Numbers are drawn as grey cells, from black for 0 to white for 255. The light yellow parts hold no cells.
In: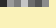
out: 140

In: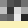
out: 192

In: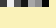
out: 141

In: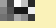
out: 194

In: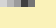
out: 156

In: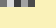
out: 116
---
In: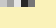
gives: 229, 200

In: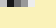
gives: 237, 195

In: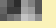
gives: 196, 181

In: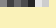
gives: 230, 205

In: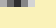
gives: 212, 174

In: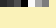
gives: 250, 166

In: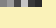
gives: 198, 156
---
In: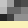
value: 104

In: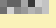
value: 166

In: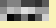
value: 159

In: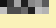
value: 191

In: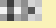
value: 86

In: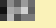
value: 209

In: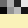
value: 187
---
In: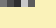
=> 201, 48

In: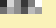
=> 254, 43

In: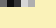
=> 214, 15

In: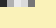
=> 234, 41

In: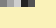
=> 206, 35

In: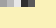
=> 231, 47

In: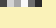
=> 249, 43

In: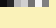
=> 244, 15

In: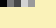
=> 211, 4

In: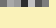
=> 194, 44
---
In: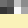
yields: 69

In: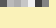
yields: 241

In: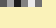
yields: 129

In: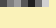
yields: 31

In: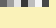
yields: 189

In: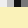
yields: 194
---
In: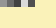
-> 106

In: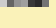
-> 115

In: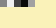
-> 133

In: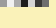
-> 156

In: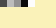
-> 145

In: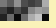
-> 91

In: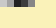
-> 134

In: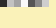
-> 163

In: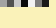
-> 123
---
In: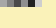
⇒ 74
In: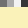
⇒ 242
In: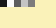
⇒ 94
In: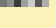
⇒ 59
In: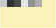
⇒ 75
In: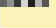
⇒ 56
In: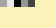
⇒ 11
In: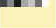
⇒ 28
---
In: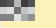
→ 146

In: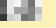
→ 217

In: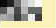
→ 62

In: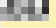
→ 193

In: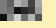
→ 83

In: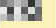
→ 119

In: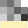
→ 53

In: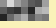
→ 119

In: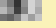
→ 196

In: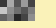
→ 142
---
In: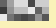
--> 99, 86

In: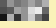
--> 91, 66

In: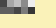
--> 70, 54

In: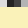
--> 221, 180

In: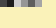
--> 69, 165

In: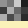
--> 145, 43

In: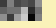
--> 60, 127
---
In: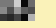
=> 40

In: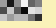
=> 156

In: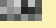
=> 118

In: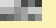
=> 106

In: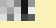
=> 121

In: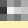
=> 144

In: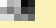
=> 219

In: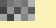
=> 66

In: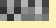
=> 49

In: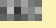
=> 122
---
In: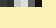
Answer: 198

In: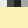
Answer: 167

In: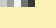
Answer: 203

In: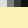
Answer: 127

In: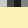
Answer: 130

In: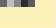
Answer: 133

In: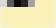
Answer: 165

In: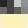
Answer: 147

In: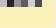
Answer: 192
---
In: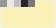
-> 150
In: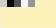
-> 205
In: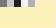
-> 119
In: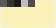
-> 91
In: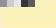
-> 146
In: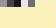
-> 150
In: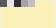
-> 90
